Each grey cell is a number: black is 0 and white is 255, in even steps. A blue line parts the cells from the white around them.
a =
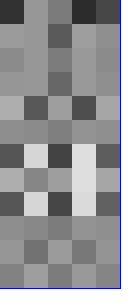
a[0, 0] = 50
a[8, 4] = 97
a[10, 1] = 114
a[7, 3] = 222
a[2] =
[139, 151, 124, 153, 139]
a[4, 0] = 174
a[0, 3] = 44
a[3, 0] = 150
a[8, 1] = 214
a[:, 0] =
[50, 155, 139, 150, 174, 142, 85, 174, 86, 142, 150, 130]
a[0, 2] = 123
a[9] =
[142, 136, 124, 147, 143]
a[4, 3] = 78
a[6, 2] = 67

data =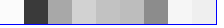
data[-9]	251
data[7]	246
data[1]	58
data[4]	194

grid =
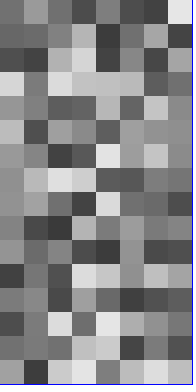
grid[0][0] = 113
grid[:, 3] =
[76, 181, 213, 194, 99, 138, 88, 206, 67, 180, 76, 220, 159, 110, 192, 228]
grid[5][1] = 79
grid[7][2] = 223
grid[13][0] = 77
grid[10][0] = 148
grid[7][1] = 185
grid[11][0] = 65
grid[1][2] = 129
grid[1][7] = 68
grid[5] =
[188, 79, 159, 138, 94, 159, 146, 143]
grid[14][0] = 113
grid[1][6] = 166
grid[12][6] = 81
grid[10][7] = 79
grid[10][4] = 60
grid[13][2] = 220
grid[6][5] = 157
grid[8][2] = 112
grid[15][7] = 190
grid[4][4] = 183
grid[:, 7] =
[230, 68, 165, 112, 138, 143, 139, 117, 77, 132, 79, 164, 93, 119, 81, 190]
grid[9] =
[131, 73, 58, 180, 123, 156, 122, 132]
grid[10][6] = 74
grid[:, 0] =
[113, 103, 79, 214, 150, 188, 153, 144, 146, 131, 148, 65, 123, 77, 113, 161]
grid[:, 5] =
[77, 112, 135, 186, 100, 159, 157, 87, 112, 156, 147, 144, 64, 174, 69, 188]
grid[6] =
[153, 133, 66, 88, 227, 157, 196, 139]
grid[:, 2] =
[112, 129, 178, 219, 93, 159, 66, 223, 112, 58, 132, 80, 73, 220, 113, 203]
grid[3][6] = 93
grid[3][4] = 192
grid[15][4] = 126
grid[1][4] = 60

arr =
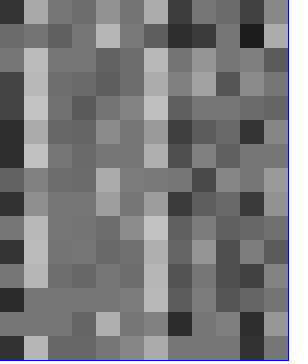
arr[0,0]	53
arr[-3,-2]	99
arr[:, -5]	[60, 46, 116, 128, 95, 64, 78, 117, 59, 97, 101, 83, 92, 44, 117]
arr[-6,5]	140
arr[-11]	[68, 195, 113, 89, 114, 131, 191, 95, 117, 117, 107, 100]
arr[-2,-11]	117
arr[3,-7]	109
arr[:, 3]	[109, 117, 117, 106, 89, 100, 106, 107, 117, 114, 117, 102, 119, 99, 102]
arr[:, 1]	[168, 114, 187, 184, 195, 170, 192, 130, 143, 184, 187, 180, 117, 117, 181]
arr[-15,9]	107
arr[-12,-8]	94
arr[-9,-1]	119
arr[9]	[117, 184, 117, 114, 109, 140, 194, 97, 124, 96, 103, 112]
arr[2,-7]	108
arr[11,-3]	79
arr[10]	[51, 187, 115, 117, 104, 111, 175, 101, 147, 79, 125, 91]
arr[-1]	[49, 181, 103, 102, 117, 134, 170, 117, 117, 117, 50, 117]
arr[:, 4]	[146, 181, 98, 94, 114, 139, 117, 170, 158, 109, 104, 117, 117, 174, 117]
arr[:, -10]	[117, 97, 117, 110, 113, 103, 117, 109, 117, 117, 115, 110, 119, 117, 103]
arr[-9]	[46, 192, 117, 106, 117, 117, 174, 78, 128, 96, 117, 119]
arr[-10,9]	104
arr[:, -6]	[172, 93, 184, 172, 191, 154, 174, 120, 157, 194, 175, 180, 183, 129, 170]
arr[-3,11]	114

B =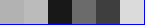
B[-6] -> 178
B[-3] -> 107
